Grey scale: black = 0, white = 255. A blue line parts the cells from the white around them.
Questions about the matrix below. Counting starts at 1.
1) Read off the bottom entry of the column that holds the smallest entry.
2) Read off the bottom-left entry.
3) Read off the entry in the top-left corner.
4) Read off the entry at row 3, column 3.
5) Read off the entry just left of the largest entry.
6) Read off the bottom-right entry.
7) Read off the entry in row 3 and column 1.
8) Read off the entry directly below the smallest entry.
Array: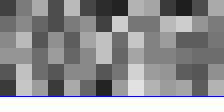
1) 164
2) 58
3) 65
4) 86
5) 156
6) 178
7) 137
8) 205

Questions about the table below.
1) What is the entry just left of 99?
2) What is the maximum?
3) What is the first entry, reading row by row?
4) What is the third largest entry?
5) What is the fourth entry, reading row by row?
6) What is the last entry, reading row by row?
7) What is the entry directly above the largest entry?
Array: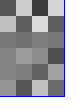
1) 126
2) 219
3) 86
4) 205
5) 213
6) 107
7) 59

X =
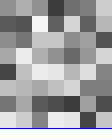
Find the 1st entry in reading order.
146
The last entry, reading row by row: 199
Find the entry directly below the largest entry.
199
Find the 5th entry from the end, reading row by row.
133
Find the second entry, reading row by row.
175
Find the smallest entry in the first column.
69
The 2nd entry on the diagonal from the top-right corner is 97
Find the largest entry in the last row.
237
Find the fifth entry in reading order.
112
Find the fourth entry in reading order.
61
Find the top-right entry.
205
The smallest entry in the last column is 76
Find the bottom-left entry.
229
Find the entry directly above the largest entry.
146
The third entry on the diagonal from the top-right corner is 140
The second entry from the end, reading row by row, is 69

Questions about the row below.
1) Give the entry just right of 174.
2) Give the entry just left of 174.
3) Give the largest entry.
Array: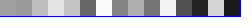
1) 117
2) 133
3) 251
